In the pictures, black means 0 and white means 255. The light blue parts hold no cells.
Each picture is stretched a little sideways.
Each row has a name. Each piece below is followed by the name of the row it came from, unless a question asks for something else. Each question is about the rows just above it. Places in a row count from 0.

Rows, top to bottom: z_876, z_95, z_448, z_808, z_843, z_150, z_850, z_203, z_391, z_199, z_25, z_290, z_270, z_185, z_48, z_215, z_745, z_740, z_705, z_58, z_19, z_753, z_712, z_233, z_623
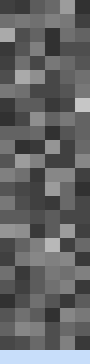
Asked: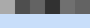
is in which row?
z_448
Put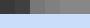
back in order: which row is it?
z_705

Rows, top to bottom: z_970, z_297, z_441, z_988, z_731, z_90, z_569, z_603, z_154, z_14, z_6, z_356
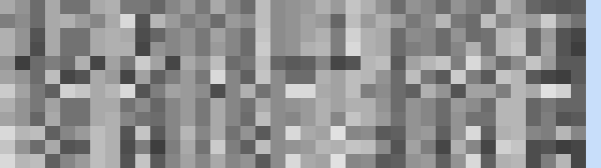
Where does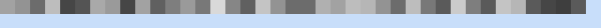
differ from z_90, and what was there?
18, [140]
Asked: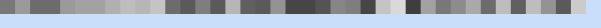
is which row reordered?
z_90
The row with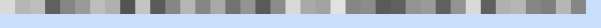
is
z_14
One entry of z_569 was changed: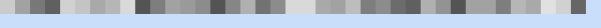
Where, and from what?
14, [77]
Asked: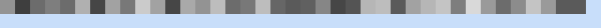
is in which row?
z_731
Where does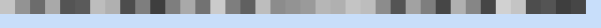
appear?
z_6

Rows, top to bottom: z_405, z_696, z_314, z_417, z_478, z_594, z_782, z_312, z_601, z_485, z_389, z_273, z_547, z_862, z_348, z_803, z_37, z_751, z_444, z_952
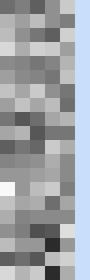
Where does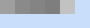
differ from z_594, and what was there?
3, [118]
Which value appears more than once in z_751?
[151]
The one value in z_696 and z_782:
[144]
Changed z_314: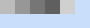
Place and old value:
1, [144]
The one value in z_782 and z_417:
[202]
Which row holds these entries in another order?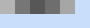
z_601
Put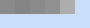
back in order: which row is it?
z_273

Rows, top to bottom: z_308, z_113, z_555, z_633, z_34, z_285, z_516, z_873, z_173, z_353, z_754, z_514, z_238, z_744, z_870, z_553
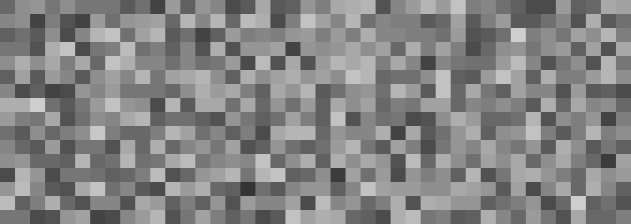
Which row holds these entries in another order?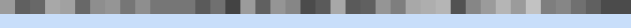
z_308
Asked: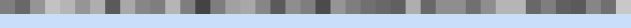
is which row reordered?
z_353
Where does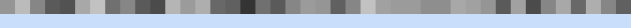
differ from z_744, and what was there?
20, [149]
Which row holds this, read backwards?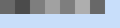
z_633

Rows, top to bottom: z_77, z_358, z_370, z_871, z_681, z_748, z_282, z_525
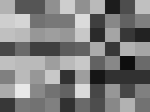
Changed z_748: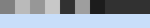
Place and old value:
6, [22]
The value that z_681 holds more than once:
[186]
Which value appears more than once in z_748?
[49]

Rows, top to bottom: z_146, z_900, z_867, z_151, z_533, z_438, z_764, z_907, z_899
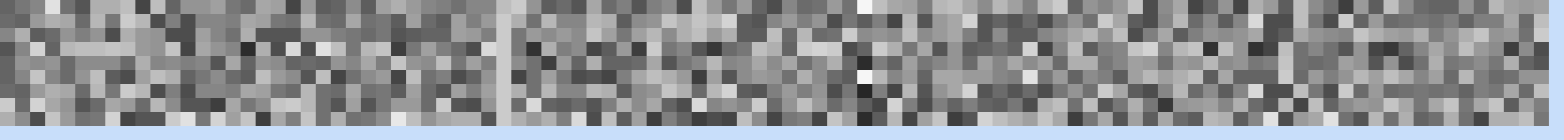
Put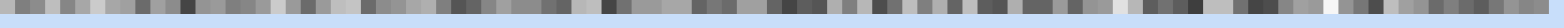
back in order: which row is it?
z_438
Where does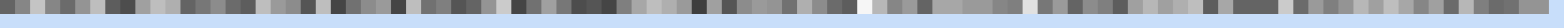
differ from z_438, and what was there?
30, [77]
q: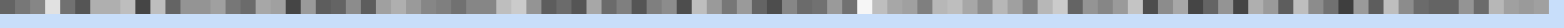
z_146
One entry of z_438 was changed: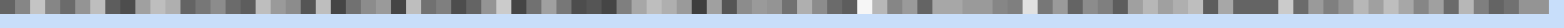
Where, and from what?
99, [107]
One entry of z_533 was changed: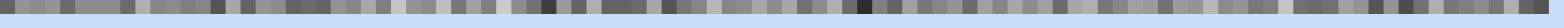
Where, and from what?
71, [175]
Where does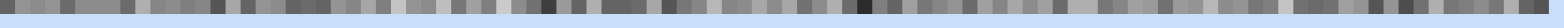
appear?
z_533
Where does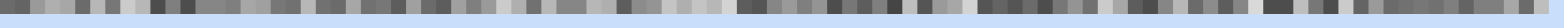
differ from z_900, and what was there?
60, [183]

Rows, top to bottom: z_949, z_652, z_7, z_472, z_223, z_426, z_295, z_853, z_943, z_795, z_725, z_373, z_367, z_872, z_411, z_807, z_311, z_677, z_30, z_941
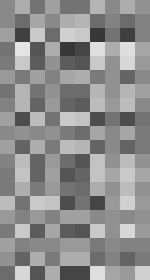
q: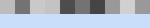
z_411
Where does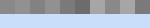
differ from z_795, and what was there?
2, [137]
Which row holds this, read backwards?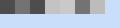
z_943

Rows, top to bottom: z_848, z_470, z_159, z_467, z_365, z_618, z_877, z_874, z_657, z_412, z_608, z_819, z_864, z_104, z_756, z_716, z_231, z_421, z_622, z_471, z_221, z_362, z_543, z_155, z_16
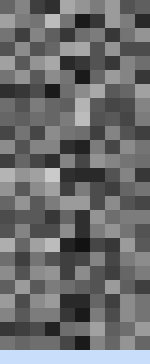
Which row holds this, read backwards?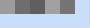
z_155
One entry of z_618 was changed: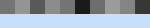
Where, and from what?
6, [102]
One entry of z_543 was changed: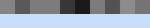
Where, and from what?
7, [76]
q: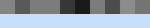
z_543
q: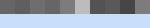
z_657
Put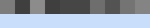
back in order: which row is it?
z_622

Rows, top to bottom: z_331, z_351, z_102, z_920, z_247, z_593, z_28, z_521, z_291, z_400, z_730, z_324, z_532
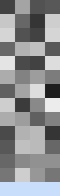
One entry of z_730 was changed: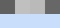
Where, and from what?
0, [88]
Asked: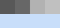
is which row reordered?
z_920
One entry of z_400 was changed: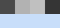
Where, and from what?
2, [186]
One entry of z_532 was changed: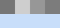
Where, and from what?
3, [118]
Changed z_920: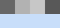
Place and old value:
2, [192]

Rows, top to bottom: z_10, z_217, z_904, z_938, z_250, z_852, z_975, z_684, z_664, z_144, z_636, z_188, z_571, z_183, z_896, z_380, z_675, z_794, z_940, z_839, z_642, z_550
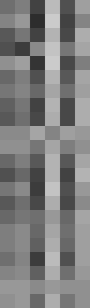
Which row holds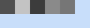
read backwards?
z_183
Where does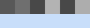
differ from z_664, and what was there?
3, [173]
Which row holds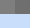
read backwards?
z_10
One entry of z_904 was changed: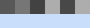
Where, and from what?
3, [179]

